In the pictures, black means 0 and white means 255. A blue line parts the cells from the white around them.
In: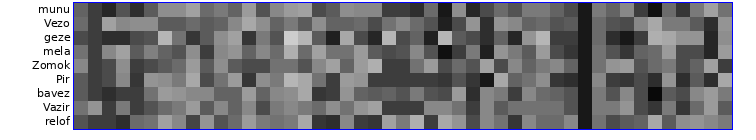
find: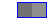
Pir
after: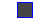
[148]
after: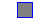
[99]

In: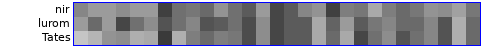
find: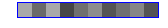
Tates
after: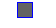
[155]
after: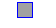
[119]

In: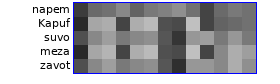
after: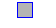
[68]
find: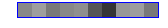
suvo
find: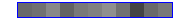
napem
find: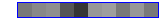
suvo
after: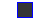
[151]

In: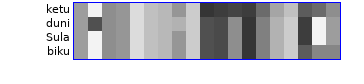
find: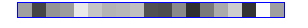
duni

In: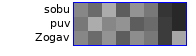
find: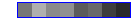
puv
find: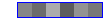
sobu
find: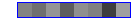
Zogav
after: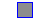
[120]
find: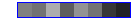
sobu
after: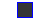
[40]

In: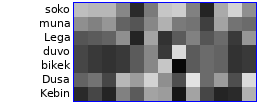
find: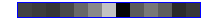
bikek
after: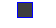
[163]

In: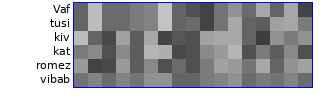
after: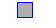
[73]
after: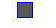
[80]
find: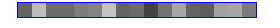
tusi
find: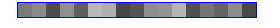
kat
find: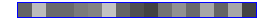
Vaf
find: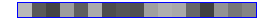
kiv

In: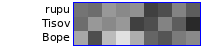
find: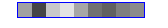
Bope
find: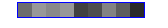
Tisov
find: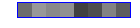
rupu
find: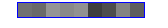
rupu
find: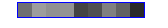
Tisov

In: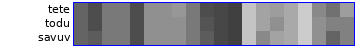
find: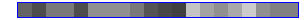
todu
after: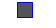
[71]
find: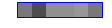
tete
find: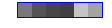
todu
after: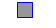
[121]

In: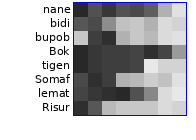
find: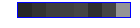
Bok
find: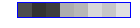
Somaf
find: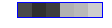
Somaf
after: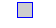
[193]
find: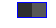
Risur
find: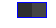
Bok
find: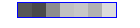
bidi

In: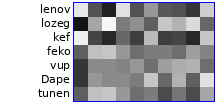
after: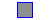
[95]
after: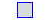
[103]
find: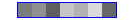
lozeg

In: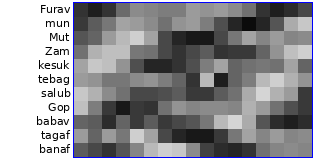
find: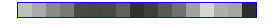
salub
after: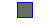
[139]
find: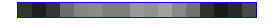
Furav
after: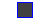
[44]
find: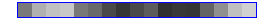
Zam

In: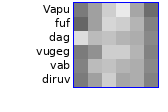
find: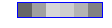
fuf
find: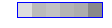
dag

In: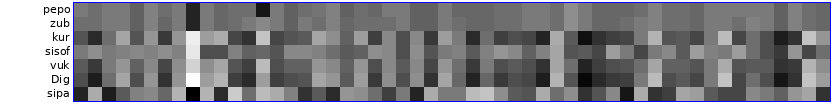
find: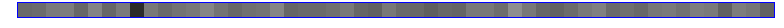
zub
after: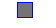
[129]
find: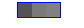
sisof
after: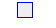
[157]
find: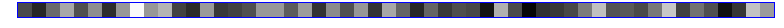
Dig
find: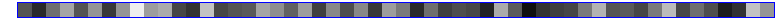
kur

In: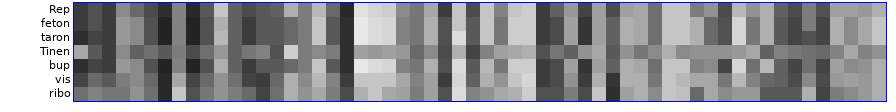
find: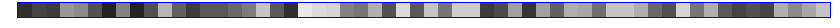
taron
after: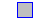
[105]
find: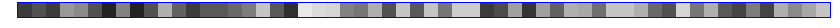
feton
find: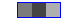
feton

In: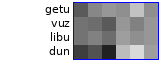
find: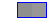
libu
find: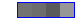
vuz
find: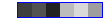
dun
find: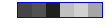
dun
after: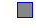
[151]
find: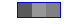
vuz
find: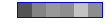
getu

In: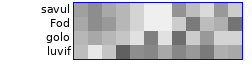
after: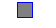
[225]
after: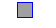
[141]

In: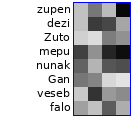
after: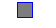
[145]
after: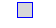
[227]
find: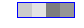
Zuto
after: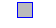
[8]
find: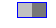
zupen
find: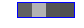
nunak

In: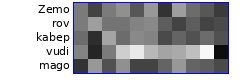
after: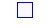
[13]
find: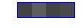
rov

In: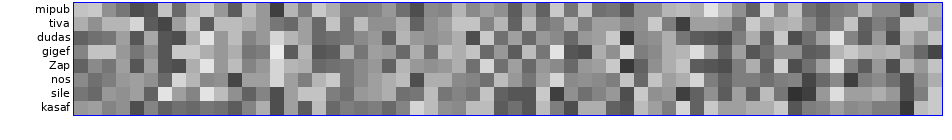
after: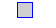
[78]
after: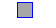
[86]
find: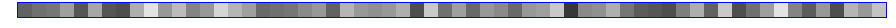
dudas
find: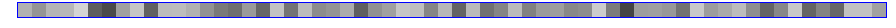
tiva

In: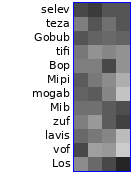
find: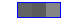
mogab
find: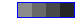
Los
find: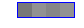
tifi
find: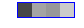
vof
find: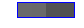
Mib
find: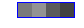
zuf
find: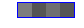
teza

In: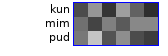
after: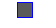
[136]
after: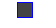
[128]

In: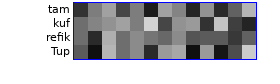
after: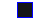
[77]
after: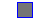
[104]
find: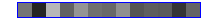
refik
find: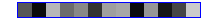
Tup
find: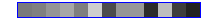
kuf

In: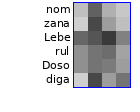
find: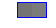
Doso
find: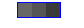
Lebe
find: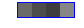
Lebe
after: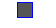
[58]
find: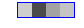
zana
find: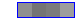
Doso

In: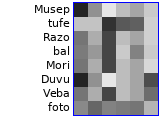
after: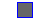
[130]
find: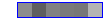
foto
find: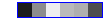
Duvu
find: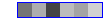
Razo

